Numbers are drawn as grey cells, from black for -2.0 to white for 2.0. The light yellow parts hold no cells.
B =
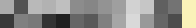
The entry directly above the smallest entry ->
1.0
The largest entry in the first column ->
0.7
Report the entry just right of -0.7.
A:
0.9
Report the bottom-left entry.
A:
-1.1
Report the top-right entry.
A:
-0.2
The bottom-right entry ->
-0.8
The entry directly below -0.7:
0.0
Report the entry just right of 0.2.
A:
0.1

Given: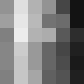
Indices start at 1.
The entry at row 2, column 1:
0.5
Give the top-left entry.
0.3
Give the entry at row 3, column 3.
0.8
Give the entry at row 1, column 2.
1.5
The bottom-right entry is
-1.5
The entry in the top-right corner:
-1.7
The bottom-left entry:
0.0

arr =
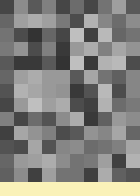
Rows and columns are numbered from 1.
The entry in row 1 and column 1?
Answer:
-0.9
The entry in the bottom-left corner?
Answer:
-0.5
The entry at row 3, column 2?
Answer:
-0.8
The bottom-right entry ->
-0.7
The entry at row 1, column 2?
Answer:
0.2
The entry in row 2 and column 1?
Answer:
-0.4
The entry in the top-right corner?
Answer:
-0.6

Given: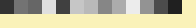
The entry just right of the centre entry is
0.1
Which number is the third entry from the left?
-0.4
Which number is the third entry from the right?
0.3
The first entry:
-1.2

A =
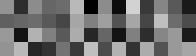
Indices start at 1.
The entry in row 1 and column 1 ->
0.3
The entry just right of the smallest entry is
0.2
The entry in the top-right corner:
-1.6
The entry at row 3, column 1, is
0.4
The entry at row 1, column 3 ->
0.2
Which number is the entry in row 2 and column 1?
-0.5
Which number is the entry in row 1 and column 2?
-1.3
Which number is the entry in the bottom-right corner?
0.6
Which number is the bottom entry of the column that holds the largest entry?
-1.2
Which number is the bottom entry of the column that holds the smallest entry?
1.0
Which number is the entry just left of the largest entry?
-1.8

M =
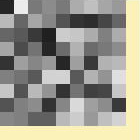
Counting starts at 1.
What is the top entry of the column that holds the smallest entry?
0.2
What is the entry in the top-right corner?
0.4
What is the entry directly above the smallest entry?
0.1
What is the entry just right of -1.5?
1.2
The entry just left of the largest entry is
-1.4
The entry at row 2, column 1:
0.9
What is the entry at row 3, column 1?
-0.4
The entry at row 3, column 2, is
-0.6
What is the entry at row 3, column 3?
-1.1
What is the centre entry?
-1.4
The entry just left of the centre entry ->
0.4
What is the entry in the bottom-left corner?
0.1
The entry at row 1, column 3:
-0.1
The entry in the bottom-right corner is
1.3
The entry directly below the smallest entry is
-1.4
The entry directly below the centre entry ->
1.3
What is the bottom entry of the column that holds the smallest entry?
-0.5
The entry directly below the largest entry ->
-0.4
